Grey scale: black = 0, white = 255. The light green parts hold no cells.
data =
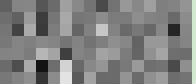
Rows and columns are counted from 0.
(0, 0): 96
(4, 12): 145
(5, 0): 107
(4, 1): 133
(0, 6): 137
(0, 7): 115
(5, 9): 107
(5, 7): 136
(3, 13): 152
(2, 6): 101
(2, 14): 37
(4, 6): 132
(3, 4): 132
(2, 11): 120
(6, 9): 107
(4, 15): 109
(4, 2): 124
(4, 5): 63
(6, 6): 90
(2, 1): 66
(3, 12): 152
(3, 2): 128
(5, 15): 143
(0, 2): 134
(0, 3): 86
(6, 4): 140
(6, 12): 144
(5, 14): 74
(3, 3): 137
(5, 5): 211
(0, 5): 160

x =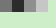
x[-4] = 117
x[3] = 198
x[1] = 44

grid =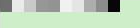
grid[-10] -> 110
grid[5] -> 241
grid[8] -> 140

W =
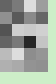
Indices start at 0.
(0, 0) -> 100
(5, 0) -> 176
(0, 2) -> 221
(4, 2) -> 141
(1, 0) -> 144

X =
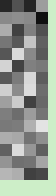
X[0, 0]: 39
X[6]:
[89, 123, 216, 93]
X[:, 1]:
[82, 142, 65, 88, 218, 66, 123, 139, 203, 109, 124, 168, 219, 112, 174]
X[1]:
[137, 142, 137, 16]
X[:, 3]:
[157, 16, 80, 96, 89, 121, 93, 109, 104, 116, 227, 142, 95, 165, 71]
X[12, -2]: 150
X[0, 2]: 37
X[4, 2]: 137
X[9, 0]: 126
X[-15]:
[39, 82, 37, 157]
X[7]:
[207, 139, 220, 109]
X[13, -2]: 115

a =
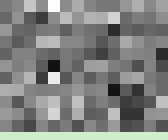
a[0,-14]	121
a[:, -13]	[136, 145, 105, 92, 129, 127, 143, 170, 87, 139, 101]
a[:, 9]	[119, 209, 44, 111, 97, 127, 95, 21, 109, 191, 154]
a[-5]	[99, 143, 180, 59, 235, 87, 133, 93, 119, 95, 156, 166, 120, 107]
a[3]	[118, 92, 110, 181, 187, 135, 135, 117, 87, 111, 169, 144, 124, 134]
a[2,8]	106
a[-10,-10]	139
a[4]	[99, 129, 130, 109, 99, 120, 112, 88, 65, 97, 137, 132, 128, 43]
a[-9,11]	91
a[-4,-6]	135
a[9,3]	152
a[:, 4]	[253, 139, 124, 187, 99, 18, 235, 128, 190, 212, 102]
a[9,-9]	109
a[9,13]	149
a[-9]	[151, 105, 101, 120, 124, 96, 125, 113, 106, 44, 101, 91, 103, 98]
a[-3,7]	106
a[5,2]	137
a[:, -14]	[121, 104, 151, 118, 99, 147, 99, 174, 140, 153, 133]
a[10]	[133, 101, 72, 134, 102, 123, 82, 136, 111, 154, 74, 83, 126, 83]
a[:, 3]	[142, 60, 120, 181, 109, 92, 59, 126, 169, 152, 134]
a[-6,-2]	131
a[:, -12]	[198, 90, 101, 110, 130, 137, 180, 131, 137, 97, 72]
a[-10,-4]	106

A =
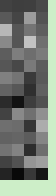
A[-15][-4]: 66
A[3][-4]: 137
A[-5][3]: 172
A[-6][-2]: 112
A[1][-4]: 89
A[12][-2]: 45
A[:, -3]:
[62, 69, 86, 85, 126, 72, 116, 87, 18, 137, 108, 101, 131, 82, 9]
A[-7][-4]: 43
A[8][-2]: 62
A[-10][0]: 86
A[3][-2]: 194
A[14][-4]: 35
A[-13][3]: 94
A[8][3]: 81
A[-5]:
[111, 108, 53, 172]
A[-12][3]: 111

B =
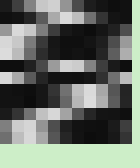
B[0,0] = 27
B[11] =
[111, 189, 215, 167, 86, 38, 19, 13, 15, 24, 52]
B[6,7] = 21
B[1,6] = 189
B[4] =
[220, 187, 107, 45, 24, 16, 19, 15, 37, 94, 174]
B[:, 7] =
[29, 112, 13, 20, 15, 131, 21, 218, 220, 38, 16, 13]
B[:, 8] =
[20, 52, 21, 30, 37, 62, 49, 167, 175, 20, 15, 15]
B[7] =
[18, 16, 14, 22, 52, 113, 191, 218, 167, 86, 36]
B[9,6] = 86
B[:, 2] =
[130, 36, 199, 123, 107, 33, 90, 14, 12, 115, 213, 215]
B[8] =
[18, 18, 12, 22, 45, 103, 183, 220, 175, 92, 37]
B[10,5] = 31
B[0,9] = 14
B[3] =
[215, 200, 123, 57, 22, 15, 15, 20, 30, 77, 154]
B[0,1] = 63
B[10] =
[127, 204, 213, 148, 78, 31, 18, 16, 15, 27, 62]
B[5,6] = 204
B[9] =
[26, 52, 115, 193, 215, 163, 86, 38, 20, 19, 15]
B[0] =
[27, 63, 130, 199, 208, 148, 75, 29, 20, 14, 17]
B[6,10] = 188
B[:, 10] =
[17, 17, 78, 154, 174, 14, 188, 36, 37, 15, 62, 52]
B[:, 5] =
[148, 218, 24, 15, 16, 210, 17, 113, 103, 163, 31, 38]
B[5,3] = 74

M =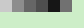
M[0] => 202
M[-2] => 22
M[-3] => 78
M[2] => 102

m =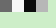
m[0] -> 106
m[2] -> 12
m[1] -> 247

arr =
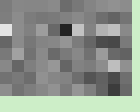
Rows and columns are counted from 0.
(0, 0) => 124
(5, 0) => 136
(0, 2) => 134
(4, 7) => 113
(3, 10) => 122
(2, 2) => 129
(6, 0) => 114
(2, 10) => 137
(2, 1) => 141
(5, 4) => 151
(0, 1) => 135
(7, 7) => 127
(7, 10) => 104
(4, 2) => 114
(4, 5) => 122
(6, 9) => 75
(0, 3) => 134
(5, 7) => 125
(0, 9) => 145
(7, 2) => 126
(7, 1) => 115
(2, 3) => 157
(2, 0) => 228
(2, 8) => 178
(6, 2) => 109
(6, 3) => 145
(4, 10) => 98
